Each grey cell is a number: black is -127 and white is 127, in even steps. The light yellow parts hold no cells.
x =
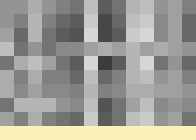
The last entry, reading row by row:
-12
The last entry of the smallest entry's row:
-23
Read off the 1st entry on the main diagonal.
20
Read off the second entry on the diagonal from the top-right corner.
32
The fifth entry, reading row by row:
0
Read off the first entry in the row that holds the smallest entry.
-12
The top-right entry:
0
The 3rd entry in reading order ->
44
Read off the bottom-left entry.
32
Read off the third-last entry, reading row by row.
20
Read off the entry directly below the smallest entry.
-23
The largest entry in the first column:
62
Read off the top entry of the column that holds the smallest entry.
-35
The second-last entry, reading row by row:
32
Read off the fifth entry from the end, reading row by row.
62
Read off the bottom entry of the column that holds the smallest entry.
-35
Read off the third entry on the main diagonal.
53
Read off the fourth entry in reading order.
20
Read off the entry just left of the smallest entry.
86

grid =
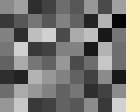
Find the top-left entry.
11
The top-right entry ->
32
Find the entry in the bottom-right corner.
80
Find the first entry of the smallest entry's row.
-70
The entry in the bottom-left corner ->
23
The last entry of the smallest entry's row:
-122
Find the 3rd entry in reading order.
-81
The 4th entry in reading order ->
-61
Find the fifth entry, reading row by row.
-18
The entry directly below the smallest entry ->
-9

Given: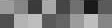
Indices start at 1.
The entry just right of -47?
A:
52
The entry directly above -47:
28
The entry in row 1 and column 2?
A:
5
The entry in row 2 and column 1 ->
-47
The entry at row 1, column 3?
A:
-69

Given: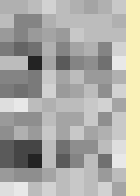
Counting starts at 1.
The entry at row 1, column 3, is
60
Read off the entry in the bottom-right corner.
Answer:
36
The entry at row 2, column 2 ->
4
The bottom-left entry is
94
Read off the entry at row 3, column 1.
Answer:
26
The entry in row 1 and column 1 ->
48
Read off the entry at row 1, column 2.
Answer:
48
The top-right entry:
72
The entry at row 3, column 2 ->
4

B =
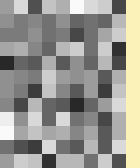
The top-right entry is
-56
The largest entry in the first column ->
122
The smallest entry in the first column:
-87
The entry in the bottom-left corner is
28
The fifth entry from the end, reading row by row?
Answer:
56
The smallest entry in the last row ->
-78
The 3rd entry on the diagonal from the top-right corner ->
-14
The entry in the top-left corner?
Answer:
28
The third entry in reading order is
-47
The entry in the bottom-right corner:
-47
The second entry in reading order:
89
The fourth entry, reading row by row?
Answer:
67
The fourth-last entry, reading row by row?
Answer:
56
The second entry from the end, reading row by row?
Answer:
77
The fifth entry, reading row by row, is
47

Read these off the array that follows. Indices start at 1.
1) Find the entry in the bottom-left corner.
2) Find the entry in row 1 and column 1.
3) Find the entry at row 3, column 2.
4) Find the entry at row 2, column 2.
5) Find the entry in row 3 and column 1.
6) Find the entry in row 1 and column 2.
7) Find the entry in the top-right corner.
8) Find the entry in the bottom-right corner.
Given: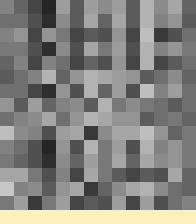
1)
-7
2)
2
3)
20
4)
-16
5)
2
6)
-27
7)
-27
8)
2

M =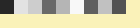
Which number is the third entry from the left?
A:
77
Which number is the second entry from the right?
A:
65
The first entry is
-88

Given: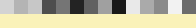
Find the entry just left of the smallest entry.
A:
32
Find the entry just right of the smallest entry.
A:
105

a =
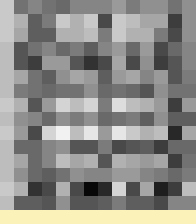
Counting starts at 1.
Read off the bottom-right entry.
5
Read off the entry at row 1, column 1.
73
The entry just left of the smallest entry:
-54
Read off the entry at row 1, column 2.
-13
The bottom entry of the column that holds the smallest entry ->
-42
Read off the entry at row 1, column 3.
5
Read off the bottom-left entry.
61
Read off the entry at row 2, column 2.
49
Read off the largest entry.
113
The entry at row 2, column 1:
73
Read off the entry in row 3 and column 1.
73
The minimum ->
-120
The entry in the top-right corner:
16
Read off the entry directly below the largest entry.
16
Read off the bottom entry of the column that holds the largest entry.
16
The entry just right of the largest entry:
61
